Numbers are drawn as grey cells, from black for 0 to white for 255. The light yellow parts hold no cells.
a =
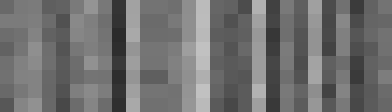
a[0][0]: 105
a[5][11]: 95
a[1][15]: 99
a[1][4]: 81
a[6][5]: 127
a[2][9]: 169
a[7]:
[87, 133, 145, 104, 72, 108, 133, 108, 47, 169, 112, 112, 115, 150, 186, 90, 72, 91, 159, 57, 118, 92, 151, 88, 121, 72, 91, 103]
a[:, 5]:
[122, 137, 134, 119, 109, 107, 127, 108]
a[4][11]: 116
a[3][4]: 84
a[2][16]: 91
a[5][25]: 58
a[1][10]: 107
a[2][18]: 152
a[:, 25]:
[59, 75, 86, 78, 63, 58, 75, 72]
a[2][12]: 110
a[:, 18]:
[177, 161, 152, 156, 157, 157, 178, 159]
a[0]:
[105, 121, 123, 95, 98, 122, 148, 120, 53, 162, 115, 115, 111, 142, 187, 102, 98, 76, 177, 65, 121, 95, 160, 76, 113, 59, 98, 115]
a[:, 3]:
[95, 108, 98, 110, 111, 104, 103, 104]
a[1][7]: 111
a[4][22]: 163
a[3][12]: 124
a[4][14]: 189
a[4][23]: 96
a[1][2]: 126
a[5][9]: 149
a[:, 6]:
[148, 127, 129, 127, 145, 116, 138, 133]
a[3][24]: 128
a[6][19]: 64
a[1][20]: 112

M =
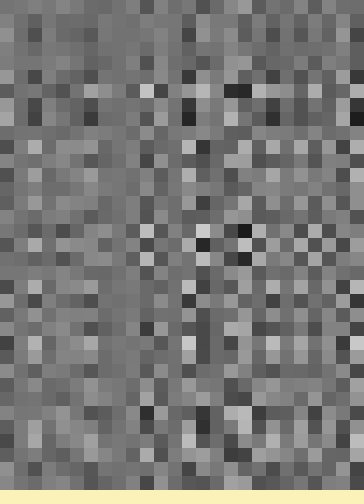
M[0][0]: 116
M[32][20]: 134
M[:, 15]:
[106, 121, 122, 115, 107, 122, 135, 121, 116, 122, 100, 105, 112, 119, 102, 109, 139, 96, 135, 106, 104, 121, 107, 103, 106, 106, 113, 118, 127, 98, 98, 109, 128, 120, 106]
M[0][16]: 135
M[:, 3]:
[120, 118, 124, 120, 123, 127, 99, 127, 134, 111, 108, 126, 104, 109, 114, 124, 107, 112, 107, 120, 105, 127, 113, 129, 101, 110, 126, 106, 106, 129, 114, 102, 102, 124, 127]
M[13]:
[102, 117, 126, 109, 109, 119, 135, 122, 118, 109, 137, 99, 119, 137, 127, 119, 90, 101, 133, 135, 123, 119, 130, 113, 104, 143]
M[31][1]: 124
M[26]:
[139, 113, 95, 126, 122, 108, 86, 108, 112, 123, 89, 139, 112, 79, 108, 113, 152, 129, 95, 83, 106, 105, 99, 115, 138, 71]
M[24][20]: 122
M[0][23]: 131
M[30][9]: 130
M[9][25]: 131
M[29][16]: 173
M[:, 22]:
[93, 124, 120, 110, 91, 116, 172, 115, 97, 132, 94, 84, 121, 130, 91, 93, 171, 81, 164, 92, 104, 113, 101, 77, 114, 102, 99, 131, 149, 66, 83, 117, 155, 115, 85]
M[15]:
[131, 115, 107, 124, 128, 113, 91, 105, 112, 126, 83, 138, 110, 92, 94, 109, 150, 143, 90, 93, 105, 116, 93, 122, 128, 82]
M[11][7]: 101
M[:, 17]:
[152, 95, 92, 118, 150, 95, 40, 96, 117, 93, 173, 157, 129, 101, 167, 143, 26, 189, 40, 153, 159, 99, 150, 165, 148, 153, 129, 105, 71, 185, 181, 139, 67, 100, 154]
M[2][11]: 130
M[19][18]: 90
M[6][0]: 92
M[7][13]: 56
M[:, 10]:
[85, 125, 118, 107, 81, 110, 195, 109, 83, 139, 92, 70, 128, 137, 86, 83, 189, 74, 181, 83, 106, 106, 99, 60, 121, 101, 89, 141, 162, 47, 75, 124, 171, 111, 71]
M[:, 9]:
[126, 112, 114, 118, 127, 116, 91, 116, 124, 108, 125, 130, 113, 109, 126, 126, 92, 131, 95, 126, 121, 117, 122, 133, 116, 122, 123, 109, 101, 137, 130, 115, 99, 116, 129]
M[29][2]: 119
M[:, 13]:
[119, 93, 69, 97, 104, 57, 149, 56, 38, 124, 181, 92, 174, 137, 152, 92, 104, 171, 115, 115, 186, 57, 148, 85, 199, 160, 79, 153, 133, 95, 157, 187, 148, 69, 87]
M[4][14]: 85
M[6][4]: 82
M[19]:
[118, 118, 125, 120, 132, 120, 105, 104, 113, 126, 83, 131, 110, 115, 81, 106, 138, 153, 90, 112, 106, 130, 92, 131, 112, 105]
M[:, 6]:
[107, 105, 88, 102, 98, 79, 161, 78, 59, 128, 147, 87, 154, 135, 128, 91, 132, 135, 136, 105, 154, 78, 129, 80, 167, 137, 86, 146, 141, 82, 127, 160, 153, 86, 85]
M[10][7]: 104
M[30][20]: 106
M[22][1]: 121
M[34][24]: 129

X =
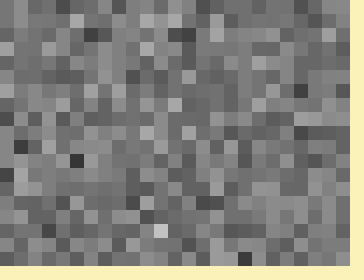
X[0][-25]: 118
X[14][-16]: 75
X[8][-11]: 104
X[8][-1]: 142
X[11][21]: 96
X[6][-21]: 127
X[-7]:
[69, 164, 120, 126, 120, 127, 138, 128, 122, 94, 141, 131, 92, 98, 128, 146, 119, 112, 116, 121, 109, 103, 140, 134, 105]
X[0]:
[118, 140, 104, 112, 76, 102, 109, 134, 85, 126, 132, 107, 144, 129, 80, 97, 112, 112, 98, 115, 114, 81, 103, 134, 136]
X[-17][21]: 111
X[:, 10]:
[132, 167, 115, 167, 98, 107, 124, 149, 107, 167, 115, 124, 141, 90, 158, 81, 132, 124, 141]
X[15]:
[134, 148, 99, 99, 127, 102, 146, 111, 140, 145, 81, 99, 107, 114, 116, 146, 112, 112, 122, 139, 119, 142, 109, 139, 111]
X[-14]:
[134, 109, 110, 99, 90, 94, 116, 146, 128, 81, 107, 91, 114, 153, 104, 97, 106, 125, 116, 103, 133, 103, 121, 129, 130]
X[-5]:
[126, 101, 99, 112, 83, 151, 109, 105, 109, 75, 158, 115, 99, 129, 74, 80, 112, 138, 129, 139, 138, 142, 121, 139, 111]
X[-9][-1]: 99
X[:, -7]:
[98, 116, 135, 104, 159, 116, 116, 159, 110, 98, 135, 122, 116, 147, 129, 122, 98, 135, 141]
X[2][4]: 134
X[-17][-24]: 124
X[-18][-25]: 118
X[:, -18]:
[134, 111, 87, 140, 140, 146, 116, 99, 99, 128, 140, 128, 128, 111, 105, 111, 116, 140, 93]
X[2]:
[101, 124, 115, 106, 134, 110, 65, 87, 128, 132, 115, 139, 77, 66, 122, 163, 125, 132, 135, 145, 99, 111, 115, 158, 111]
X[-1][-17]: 115
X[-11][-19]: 95
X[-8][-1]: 130
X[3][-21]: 134
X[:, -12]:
[129, 114, 66, 90, 90, 153, 106, 98, 106, 161, 106, 90, 98, 98, 129, 114, 106, 82, 137]
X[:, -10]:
[97, 154, 163, 121, 105, 97, 113, 113, 146, 121, 97, 121, 146, 154, 80, 146, 121, 154, 154]
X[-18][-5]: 119
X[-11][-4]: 157
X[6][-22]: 119

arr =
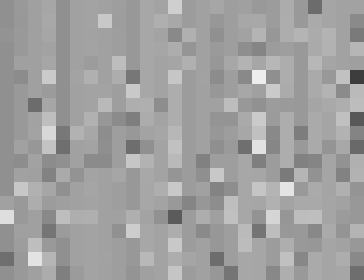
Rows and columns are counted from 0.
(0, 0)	144
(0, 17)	160
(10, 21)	153
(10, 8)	158
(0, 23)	165
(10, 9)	110
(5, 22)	170
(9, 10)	163
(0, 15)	166
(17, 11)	163
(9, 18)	192
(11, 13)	156
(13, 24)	176
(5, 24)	193
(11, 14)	129
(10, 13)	156
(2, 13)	176
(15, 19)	213
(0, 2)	160
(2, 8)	158
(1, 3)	168
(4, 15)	151
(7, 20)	154
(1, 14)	161
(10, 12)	193
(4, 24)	162
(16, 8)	145
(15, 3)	137
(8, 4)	144
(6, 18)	160
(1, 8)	157
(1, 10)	167
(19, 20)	174
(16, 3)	117
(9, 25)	132
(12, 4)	170
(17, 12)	200
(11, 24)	146

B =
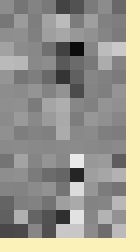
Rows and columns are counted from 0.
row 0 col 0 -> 141
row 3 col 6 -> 134
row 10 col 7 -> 135
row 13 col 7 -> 124
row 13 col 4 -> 116
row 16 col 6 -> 139
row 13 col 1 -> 131
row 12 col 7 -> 166
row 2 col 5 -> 152
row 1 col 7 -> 129
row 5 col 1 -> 118
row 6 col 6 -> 132
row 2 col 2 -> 128
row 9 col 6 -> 139
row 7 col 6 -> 129
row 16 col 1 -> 74
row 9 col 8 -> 125
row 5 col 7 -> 129
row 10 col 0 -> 138
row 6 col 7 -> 127
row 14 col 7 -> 133
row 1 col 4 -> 187
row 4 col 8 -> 131
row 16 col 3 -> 80
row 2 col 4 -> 167
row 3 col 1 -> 140
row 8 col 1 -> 154
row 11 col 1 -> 163
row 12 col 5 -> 37
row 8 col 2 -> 137
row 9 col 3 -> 128
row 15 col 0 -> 96
